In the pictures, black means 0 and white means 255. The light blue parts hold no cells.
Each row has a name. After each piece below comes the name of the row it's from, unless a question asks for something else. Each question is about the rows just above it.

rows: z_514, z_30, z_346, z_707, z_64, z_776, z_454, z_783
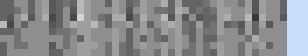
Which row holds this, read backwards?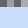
z_514
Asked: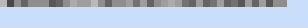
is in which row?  z_707
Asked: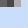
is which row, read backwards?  z_346
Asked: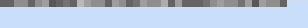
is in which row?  z_514
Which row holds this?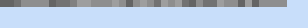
z_64
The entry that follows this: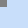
[158]

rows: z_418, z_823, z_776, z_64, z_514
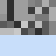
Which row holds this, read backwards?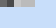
z_514
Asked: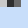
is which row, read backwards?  z_64
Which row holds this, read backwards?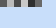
z_64
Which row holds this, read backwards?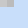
z_514
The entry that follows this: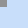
[47]
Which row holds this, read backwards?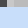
z_514

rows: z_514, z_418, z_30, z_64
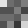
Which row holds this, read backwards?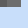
z_30
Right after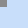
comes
[55]
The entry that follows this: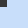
[212]
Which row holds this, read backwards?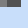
z_418

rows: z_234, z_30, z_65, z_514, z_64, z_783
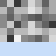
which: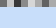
z_234
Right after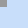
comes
[124]
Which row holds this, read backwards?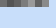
z_65
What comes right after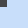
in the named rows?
[138]
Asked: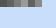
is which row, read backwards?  z_65

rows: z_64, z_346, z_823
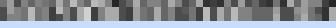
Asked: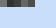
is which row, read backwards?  z_64
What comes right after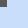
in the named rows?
[116]
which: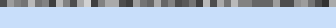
z_346
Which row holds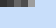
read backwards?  z_64
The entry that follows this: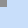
[157]

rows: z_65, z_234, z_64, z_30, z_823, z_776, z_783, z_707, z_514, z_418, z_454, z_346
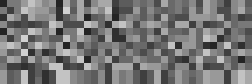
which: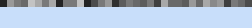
z_823
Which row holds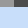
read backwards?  z_64
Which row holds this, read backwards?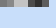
z_454
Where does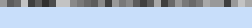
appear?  z_454
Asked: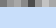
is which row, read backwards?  z_30
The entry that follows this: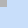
[105]

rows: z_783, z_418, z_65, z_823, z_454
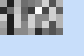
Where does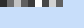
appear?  z_418
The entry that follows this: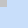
[96]
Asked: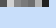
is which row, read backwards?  z_783
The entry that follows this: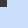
[253]
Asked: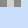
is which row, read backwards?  z_823
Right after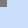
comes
[137]

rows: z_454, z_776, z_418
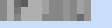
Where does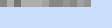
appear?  z_776
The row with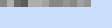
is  z_454
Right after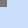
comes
[174]
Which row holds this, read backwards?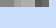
z_454
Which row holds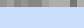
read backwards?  z_776

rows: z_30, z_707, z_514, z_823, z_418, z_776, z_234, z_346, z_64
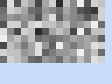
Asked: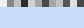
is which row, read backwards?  z_30
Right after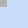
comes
[239]
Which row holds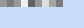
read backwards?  z_234

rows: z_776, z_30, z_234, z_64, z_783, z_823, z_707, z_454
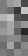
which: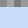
z_64
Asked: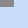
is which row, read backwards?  z_823

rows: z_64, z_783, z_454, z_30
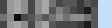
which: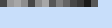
z_783
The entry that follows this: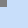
[101]
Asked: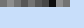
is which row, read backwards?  z_454
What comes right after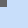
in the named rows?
[71]

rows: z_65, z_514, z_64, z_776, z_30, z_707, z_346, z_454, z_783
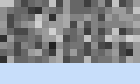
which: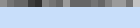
z_514
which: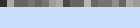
z_783
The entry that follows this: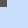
[130]
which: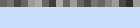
z_454
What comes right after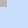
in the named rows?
[102]
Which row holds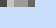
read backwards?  z_707

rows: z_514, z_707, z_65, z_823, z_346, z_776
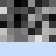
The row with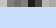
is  z_346
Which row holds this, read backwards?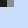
z_514

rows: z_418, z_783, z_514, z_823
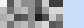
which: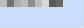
z_823
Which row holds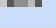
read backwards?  z_418
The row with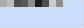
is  z_514
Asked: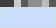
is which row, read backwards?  z_418
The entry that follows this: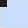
[77]

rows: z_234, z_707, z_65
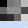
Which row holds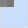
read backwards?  z_234
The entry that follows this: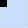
[118]
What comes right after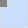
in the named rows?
[185]

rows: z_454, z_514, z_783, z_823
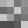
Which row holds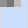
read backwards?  z_454
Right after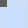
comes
[200]
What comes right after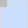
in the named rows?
[119]
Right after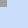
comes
[106]
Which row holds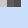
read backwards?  z_823
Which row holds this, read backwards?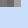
z_783

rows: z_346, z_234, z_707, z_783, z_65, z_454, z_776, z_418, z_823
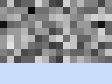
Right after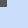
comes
[73]
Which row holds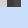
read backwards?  z_346
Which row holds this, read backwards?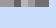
z_783
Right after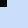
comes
[112]
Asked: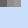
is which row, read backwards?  z_418
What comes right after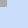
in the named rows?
[182]
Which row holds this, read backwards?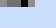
z_234

